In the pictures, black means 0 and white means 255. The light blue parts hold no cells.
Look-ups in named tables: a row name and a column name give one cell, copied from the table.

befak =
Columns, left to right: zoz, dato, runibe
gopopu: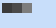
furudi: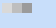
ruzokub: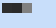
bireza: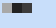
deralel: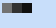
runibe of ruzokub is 128
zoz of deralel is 114
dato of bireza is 34
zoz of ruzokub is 45
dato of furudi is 190
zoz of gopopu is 59
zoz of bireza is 168
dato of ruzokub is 42
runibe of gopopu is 125
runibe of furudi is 155
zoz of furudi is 217
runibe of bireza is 60
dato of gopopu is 74
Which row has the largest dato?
furudi

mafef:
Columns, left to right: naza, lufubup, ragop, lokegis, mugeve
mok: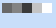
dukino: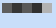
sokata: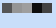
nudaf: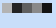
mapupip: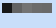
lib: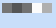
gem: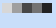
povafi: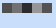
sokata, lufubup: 149
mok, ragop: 59
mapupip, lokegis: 107
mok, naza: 104
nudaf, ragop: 95
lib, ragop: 114
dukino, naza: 94

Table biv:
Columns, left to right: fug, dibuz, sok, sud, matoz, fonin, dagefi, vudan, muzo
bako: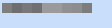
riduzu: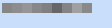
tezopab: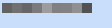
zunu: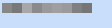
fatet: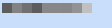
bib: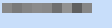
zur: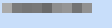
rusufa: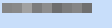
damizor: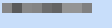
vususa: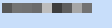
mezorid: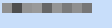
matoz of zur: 106
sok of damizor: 136
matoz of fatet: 135
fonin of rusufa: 109
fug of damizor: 134
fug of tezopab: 98
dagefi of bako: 144
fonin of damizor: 99
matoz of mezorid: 102
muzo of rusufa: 111
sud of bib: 139
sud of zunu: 138
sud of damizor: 132
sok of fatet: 112
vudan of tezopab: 144
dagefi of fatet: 134
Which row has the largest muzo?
fatet

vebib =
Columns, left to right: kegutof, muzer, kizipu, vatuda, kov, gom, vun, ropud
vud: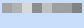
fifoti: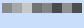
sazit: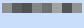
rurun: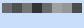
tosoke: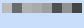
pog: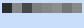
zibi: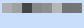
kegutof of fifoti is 138
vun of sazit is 84
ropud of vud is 130
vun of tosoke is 146
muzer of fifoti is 167
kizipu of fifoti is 199
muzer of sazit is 94
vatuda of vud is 141
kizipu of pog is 71
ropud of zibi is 118
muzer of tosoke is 107
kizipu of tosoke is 176
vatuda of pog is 126
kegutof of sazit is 143
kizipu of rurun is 116

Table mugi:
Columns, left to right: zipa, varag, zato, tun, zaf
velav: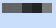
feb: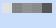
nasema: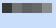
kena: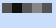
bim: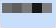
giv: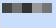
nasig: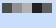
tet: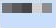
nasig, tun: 32
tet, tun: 210
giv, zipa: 69
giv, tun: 152
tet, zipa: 116
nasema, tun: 104
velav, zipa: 99
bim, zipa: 110
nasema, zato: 97
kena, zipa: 84
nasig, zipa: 77
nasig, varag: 145
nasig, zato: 177
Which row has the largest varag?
nasig

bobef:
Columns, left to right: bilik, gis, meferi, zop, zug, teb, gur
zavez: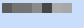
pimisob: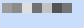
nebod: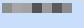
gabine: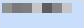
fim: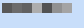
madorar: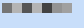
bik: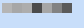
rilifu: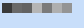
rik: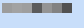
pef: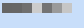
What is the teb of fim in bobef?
145
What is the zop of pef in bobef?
204
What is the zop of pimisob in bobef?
113
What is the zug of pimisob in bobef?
195
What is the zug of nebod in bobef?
154
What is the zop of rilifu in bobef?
181
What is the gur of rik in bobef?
81
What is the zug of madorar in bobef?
66
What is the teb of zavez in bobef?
171
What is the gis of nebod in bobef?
166
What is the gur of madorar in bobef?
160
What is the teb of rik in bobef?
130
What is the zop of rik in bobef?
91
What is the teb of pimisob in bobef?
83
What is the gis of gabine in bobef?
121
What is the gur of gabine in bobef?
197

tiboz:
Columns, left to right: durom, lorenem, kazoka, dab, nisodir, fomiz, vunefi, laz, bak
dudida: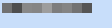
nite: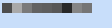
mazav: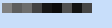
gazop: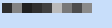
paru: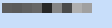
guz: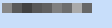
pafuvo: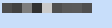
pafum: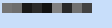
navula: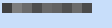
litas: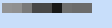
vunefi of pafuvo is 89
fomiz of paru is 133
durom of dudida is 113
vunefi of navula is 80
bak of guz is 103
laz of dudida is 114
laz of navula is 107
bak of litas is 107
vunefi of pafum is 40
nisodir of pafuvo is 202
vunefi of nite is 40
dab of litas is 71
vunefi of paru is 74
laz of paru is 175
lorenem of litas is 144
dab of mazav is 67
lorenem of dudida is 78
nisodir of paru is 38
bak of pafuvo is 79
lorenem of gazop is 131
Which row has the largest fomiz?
gazop

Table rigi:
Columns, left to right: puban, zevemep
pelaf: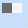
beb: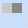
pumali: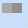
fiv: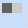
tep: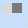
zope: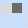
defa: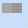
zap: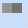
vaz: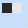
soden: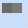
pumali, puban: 167
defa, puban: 165
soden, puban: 105
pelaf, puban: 107
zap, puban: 148
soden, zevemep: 122
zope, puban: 217
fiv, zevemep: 202
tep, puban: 216
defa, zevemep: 152
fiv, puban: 98
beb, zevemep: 137
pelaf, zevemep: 244
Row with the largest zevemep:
pelaf

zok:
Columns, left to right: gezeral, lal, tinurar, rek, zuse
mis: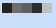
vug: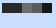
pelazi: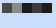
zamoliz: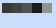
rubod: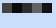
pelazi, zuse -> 27
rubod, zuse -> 19
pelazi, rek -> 59
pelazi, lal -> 137
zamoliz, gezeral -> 56
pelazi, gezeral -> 72
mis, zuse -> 191
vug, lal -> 40

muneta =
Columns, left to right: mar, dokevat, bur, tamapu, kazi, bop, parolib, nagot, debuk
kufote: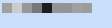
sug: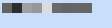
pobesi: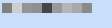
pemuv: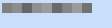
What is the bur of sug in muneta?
160
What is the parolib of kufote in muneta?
147
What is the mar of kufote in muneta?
160
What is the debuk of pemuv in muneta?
114
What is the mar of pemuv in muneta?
128
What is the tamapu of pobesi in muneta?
143
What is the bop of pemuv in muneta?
106
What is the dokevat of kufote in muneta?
204
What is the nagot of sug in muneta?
102
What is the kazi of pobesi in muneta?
69
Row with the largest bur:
sug

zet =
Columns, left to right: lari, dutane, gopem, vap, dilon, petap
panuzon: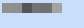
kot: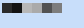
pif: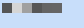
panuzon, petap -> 163
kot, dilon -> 82
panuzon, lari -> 144
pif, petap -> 101
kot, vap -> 170
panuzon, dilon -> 112
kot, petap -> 125
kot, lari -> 43
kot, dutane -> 19

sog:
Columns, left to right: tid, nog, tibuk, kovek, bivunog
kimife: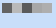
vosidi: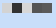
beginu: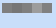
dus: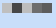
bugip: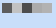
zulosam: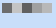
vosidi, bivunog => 90
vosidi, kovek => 84
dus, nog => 71
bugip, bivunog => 178
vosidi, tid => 211
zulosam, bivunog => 184
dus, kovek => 109
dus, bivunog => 92
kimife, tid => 99
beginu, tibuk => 127
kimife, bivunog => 174
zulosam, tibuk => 96
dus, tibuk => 189
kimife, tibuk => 90
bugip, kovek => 171
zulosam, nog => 196
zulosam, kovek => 160
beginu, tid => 127
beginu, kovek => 156
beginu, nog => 118

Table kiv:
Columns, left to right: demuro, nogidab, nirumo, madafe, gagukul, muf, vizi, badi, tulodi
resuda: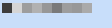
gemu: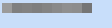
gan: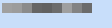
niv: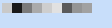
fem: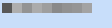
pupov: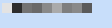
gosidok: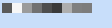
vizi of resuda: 157
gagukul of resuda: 151
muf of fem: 137
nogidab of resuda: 213
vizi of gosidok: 174
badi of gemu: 141
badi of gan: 131
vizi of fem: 145

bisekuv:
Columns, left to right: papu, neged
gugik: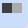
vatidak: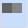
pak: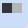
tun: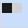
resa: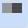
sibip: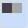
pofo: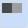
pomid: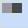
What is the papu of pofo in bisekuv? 74
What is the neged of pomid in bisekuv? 73
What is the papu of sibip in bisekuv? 68
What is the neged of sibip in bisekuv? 165
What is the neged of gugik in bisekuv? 171
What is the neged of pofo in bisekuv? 158
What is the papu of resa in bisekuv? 149
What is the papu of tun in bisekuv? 27
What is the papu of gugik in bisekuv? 63
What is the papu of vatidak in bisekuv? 98
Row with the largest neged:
tun

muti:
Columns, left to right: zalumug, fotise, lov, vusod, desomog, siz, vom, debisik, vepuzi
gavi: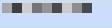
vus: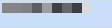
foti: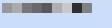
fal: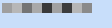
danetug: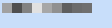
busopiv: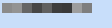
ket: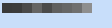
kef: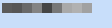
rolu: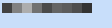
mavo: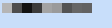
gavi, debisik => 141
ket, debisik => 111
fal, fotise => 183
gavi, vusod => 117
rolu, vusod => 113
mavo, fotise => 77
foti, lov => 119
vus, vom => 102
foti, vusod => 105
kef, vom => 169
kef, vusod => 131
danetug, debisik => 107
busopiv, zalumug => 139
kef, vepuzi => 161
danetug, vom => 94
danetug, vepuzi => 111
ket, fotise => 59
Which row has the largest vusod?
danetug

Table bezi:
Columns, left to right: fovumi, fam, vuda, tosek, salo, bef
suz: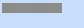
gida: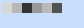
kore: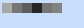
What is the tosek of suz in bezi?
139
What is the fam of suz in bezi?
140
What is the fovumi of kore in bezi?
168
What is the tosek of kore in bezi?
37
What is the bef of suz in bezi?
141
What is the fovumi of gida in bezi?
214
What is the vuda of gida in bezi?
52
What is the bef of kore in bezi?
131
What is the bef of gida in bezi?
82
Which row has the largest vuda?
suz

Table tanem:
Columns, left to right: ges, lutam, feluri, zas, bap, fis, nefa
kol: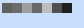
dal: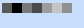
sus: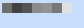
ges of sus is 109
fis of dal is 196
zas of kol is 103
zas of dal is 73
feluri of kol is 158
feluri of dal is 122
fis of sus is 120
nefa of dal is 144
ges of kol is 96

